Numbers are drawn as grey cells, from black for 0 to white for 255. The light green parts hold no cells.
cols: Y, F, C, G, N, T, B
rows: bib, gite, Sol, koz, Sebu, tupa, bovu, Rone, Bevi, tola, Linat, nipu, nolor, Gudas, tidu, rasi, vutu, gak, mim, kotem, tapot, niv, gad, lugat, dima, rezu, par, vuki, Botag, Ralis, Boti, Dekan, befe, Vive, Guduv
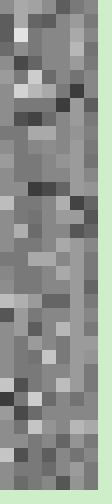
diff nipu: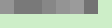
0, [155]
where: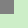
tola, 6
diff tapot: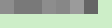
3, [135]
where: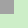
bib, 2
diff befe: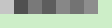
6, [135]
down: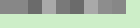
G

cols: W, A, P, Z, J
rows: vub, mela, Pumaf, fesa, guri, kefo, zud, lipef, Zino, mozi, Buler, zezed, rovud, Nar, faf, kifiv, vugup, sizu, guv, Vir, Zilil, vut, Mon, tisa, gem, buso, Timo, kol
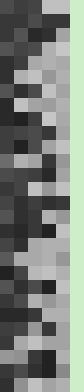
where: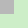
Vir, 2
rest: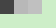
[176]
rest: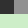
[192 163 176]
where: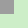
lipef, 3

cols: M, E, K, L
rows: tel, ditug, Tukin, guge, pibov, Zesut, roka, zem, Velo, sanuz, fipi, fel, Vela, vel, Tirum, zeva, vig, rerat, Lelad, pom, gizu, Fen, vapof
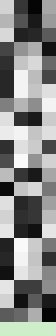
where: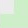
sanuz, 0
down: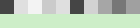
L
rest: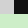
[91 25]
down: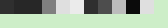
M

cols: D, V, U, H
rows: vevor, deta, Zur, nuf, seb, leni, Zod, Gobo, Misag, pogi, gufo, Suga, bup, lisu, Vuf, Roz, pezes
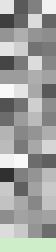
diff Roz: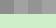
2, [156]
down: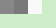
V

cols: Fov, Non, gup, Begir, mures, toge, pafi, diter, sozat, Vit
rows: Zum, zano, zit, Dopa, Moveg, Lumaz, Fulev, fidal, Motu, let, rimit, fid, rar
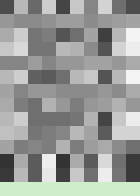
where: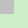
let, 0
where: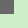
Zum, 2
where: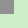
zano, 3
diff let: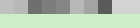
2, [117]

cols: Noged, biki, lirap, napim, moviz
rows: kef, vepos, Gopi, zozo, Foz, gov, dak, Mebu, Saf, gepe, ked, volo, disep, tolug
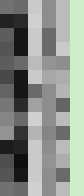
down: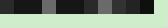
biki
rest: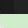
[202 141 187]
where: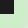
ked, 0
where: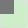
Mebu, 0

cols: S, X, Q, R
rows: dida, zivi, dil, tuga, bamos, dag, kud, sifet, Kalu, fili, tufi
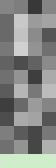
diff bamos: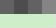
3, [139]
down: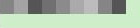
R
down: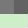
S

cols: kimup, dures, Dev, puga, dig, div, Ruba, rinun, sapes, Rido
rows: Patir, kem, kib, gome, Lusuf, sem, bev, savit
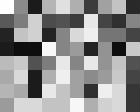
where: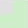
Patir, 4
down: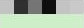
sapes
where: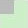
Lusuf, 0

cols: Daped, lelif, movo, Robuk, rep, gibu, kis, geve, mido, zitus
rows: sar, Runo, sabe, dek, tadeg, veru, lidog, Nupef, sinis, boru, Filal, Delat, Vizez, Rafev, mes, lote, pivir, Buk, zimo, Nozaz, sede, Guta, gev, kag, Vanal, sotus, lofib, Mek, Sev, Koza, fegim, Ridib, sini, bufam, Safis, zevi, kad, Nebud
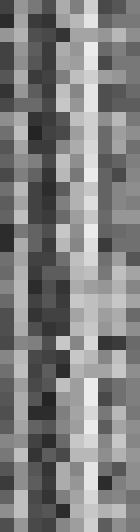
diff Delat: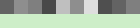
7, [86]
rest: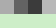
[134 222  59 112 112]

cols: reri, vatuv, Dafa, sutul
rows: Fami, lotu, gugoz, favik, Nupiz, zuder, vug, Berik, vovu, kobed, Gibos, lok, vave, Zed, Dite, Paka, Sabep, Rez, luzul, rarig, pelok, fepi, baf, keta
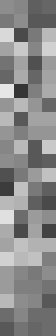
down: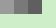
Dafa
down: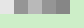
reri
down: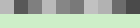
vatuv
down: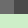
vatuv
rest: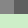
[102]
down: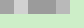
reri
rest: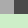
[163  66]

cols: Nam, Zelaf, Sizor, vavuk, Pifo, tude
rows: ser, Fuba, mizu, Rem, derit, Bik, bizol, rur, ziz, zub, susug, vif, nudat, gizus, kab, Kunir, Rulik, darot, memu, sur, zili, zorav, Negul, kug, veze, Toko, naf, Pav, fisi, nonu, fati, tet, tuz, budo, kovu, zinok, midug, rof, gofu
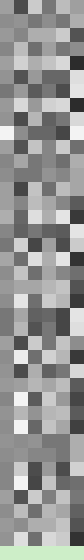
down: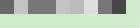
Sizor
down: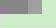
Nam
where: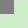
zinok, 3
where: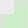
Toko, 1

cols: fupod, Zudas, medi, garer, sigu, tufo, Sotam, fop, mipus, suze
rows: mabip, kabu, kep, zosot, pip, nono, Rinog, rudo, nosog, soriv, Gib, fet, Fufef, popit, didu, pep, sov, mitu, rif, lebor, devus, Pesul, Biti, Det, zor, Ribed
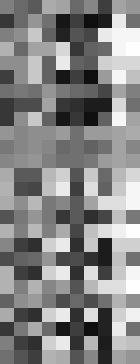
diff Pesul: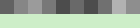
1, [142]
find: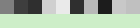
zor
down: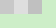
mipus
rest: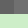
[163 134]

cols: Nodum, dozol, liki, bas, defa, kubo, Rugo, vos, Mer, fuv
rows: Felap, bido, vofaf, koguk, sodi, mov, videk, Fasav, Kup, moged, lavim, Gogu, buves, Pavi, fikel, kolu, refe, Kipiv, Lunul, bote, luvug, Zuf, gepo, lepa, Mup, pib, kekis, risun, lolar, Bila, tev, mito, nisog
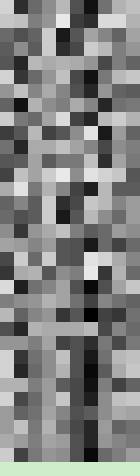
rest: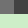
[133 113  99]
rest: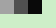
[ 80 163 198]
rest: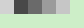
[ 72  31 141 192 198]

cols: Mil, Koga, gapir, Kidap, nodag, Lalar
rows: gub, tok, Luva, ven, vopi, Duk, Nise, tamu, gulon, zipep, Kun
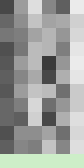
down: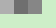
nodag
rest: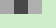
[229]

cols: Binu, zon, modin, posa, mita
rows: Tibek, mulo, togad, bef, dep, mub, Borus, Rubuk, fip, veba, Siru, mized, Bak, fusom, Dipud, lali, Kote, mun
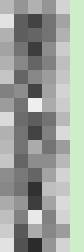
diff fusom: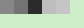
2, [49]
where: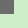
fip, 1
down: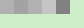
Binu
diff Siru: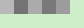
3, [115]
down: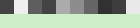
modin
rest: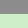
[184]
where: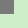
Bak, 1

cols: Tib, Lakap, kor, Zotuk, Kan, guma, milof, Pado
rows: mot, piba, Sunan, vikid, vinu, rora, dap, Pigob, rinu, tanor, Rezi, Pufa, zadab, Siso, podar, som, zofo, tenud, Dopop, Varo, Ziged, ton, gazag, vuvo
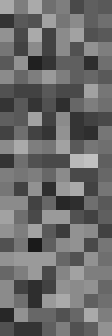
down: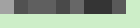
guma
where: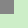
Varo, 4
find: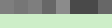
zadab
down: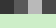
guma
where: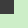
zofo, 4

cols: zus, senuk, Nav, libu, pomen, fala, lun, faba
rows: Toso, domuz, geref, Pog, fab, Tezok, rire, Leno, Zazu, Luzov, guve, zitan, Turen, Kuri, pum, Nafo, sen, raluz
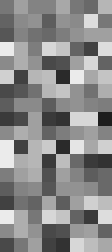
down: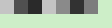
pomen
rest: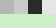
[168 208]
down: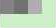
senuk
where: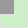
sen, 5
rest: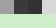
[215  30]
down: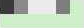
zus
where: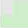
guve, 5

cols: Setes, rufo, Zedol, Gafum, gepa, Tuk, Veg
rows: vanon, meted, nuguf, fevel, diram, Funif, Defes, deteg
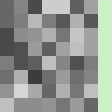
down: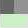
Gafum
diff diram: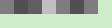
4, [133]
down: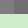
Setes
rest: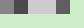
[161]
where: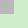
meted, 2
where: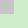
nuguf, 5

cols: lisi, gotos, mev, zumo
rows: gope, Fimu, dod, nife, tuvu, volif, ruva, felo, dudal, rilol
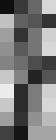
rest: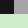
[165]
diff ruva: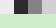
2, [124]
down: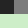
mev
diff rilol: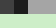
1, [21]
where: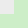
ruva, 0
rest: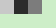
[215]

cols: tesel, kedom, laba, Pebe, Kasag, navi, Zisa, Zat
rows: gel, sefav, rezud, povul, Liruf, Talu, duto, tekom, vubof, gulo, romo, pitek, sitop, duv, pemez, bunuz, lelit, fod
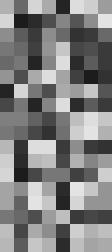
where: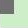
gulo, 4
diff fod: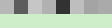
4, [43]
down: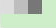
Pebe
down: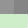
Pebe
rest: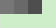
[156 190  58  71  64]
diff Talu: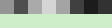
3, [221]
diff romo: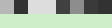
4, [58]

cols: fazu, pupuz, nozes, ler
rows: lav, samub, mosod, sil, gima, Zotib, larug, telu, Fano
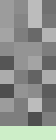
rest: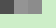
[92]
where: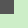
gima, 0
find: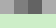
Zotib
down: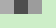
fazu
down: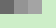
nozes
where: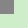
samub, 1

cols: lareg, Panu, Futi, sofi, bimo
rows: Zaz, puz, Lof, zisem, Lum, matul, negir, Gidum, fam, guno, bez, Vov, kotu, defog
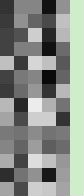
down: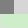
Futi
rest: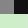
[145]
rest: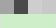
[164]

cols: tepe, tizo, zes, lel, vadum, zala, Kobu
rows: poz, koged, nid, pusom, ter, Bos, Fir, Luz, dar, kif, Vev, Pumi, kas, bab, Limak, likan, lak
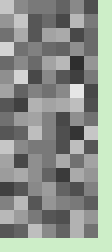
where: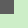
Limak, 6
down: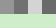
tepe
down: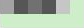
tepe

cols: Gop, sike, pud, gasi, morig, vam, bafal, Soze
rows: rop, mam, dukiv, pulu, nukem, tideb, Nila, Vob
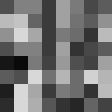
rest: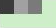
[72 92]
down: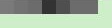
vam
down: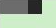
vam
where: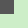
Vob, 3
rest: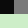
[ 66 153  79  66 161]

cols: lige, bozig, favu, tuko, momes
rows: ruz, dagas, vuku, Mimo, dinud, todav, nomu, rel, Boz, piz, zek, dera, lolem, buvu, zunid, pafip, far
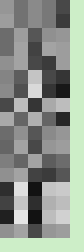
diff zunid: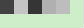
2, [46]
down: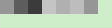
tuko
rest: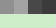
[157]

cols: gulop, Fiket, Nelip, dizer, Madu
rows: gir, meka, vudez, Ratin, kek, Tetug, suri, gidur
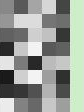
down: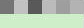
dizer
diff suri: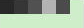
0, [48]
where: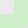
gidur, 0
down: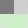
Fiket
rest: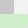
[89 97]
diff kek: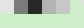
3, [187]
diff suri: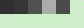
3, [179]

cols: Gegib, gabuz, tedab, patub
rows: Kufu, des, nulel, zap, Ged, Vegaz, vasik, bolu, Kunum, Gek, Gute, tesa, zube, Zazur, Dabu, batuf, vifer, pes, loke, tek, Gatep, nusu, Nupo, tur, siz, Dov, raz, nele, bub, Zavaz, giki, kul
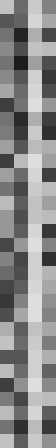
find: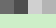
tek
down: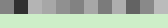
patub
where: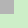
tek, 3
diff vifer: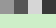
1, [93]
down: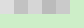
tedab
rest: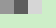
[56]
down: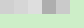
tedab

